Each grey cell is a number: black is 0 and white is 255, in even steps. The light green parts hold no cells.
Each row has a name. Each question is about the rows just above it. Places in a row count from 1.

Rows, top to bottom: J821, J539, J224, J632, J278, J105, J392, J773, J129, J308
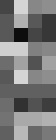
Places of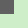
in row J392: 1 2 3 4
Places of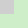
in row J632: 1 2
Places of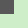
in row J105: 1

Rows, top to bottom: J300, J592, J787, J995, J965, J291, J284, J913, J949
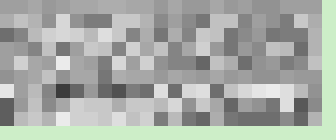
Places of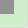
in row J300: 19 20
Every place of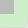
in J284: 3 22
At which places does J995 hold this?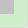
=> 4 8 12 20
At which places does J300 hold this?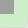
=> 1 2 5 18 21 22 23
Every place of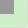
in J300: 4 12 14 15 17
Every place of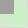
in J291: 2 14 18 21
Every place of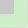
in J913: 7 8 10 11 15

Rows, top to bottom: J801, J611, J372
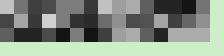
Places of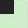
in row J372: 2 3 12
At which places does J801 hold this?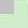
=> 1 8
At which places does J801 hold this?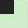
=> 12 13
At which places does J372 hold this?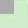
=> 10 13 14 15

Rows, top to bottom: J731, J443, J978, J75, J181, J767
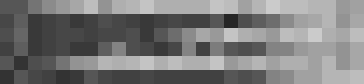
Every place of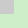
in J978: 23
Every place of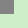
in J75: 9 14 20 21

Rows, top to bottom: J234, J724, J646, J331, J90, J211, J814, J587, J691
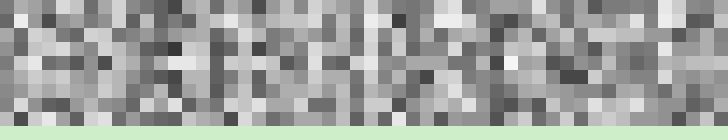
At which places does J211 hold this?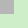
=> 9 14 15 18 20 29 38
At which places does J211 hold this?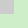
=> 3 5 23 27 32 43
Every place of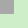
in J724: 42 43
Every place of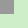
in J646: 11 13 17 23 47 48
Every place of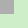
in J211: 2 24 25
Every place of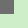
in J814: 26 44 48 50
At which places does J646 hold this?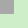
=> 1 14 33 35

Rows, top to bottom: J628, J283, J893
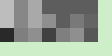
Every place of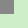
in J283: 2
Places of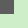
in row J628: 4 5 6 7
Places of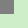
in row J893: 2 5
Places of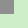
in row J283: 4
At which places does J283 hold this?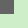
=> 7

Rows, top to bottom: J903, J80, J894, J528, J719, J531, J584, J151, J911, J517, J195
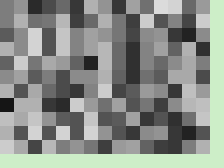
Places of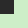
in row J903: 3
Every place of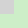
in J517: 3 5 7
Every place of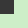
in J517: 10 13

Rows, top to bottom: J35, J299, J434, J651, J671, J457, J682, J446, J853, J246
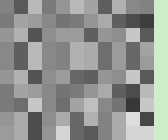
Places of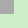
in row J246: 2 9
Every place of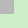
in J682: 11

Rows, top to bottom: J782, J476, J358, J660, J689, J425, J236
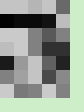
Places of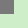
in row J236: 2
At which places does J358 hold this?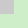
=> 1 2
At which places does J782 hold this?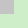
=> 1 2 4
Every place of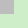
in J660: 1
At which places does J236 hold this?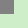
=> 3 5

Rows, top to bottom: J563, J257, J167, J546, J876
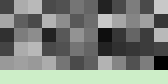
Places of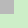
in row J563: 3
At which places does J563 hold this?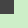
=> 1

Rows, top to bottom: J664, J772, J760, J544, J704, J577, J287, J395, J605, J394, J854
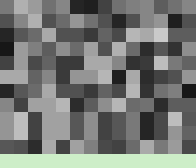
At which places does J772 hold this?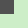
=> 1 4 8 10 14
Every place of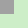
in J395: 3 4
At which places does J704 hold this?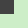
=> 1
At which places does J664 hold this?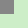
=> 5 11 14
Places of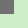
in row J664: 4 9 13
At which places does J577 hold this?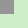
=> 6 7 14

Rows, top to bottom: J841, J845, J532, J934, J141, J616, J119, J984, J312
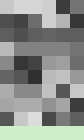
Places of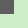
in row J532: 1 3 5 6
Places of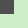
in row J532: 2
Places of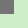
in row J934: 6
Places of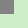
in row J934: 2 3 4 5

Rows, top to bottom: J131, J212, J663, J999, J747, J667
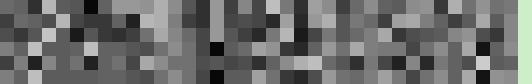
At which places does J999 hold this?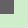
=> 2 6 8 9 23 33 36
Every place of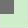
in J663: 11
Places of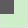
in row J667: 4 5 6 7 17 18

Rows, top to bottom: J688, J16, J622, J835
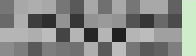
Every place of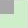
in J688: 2 4 7 9 11 12
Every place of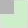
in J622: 1 2 6 8 10
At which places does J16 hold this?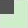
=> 10
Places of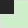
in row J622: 7
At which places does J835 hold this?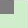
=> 2 4 13

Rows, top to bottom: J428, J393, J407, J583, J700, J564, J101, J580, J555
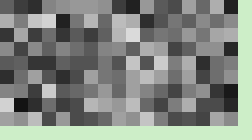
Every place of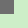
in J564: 2 9 13 16
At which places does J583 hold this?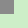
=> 1 3 9
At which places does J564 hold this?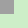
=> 3 7 10 12 14

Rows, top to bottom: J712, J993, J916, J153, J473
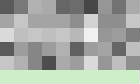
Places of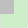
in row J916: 2 4
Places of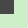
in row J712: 7
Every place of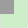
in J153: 2 4 7
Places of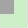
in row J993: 1 3 4 5
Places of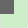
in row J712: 5
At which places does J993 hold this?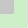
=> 2 10

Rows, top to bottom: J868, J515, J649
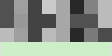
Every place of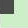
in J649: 8
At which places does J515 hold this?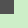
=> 1 6 7

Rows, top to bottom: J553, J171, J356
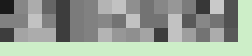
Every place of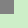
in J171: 1 2 4 7
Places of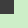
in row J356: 1 5 12
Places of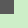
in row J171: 14
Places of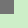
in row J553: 11
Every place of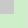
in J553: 16
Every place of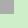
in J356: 3 4 16

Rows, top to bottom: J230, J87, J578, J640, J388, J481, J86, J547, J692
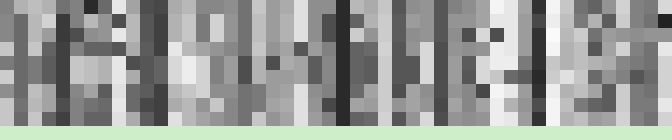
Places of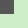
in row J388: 11 29 30
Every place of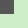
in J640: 9 22 29 43
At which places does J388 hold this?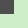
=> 10 18 20 32
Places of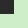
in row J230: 7 25
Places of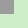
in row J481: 17 20 21 33
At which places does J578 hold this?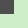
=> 6 24 34 36
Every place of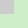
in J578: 26 28 42

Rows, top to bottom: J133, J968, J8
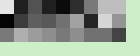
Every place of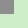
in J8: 4 6
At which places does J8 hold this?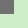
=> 7 8
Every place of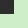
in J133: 6

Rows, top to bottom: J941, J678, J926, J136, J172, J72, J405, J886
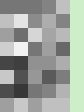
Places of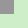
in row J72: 3
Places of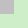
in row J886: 4 5
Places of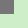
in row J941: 1 2 3

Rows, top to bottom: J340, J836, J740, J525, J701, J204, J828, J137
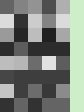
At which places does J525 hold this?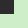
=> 1 3 4 5
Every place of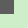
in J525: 2
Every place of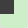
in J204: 2 3 4 5
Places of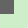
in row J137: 2 4 5
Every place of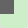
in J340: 1
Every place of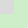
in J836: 1 5
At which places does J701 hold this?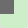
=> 3

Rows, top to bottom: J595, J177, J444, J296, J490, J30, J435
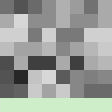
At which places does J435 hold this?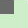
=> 7 8
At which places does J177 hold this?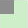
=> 3 4 6 7
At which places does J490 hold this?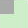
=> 2 5 7
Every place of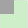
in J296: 2 3 6
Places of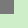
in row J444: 3 5 6
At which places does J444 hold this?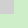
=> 1 2 4 7 8

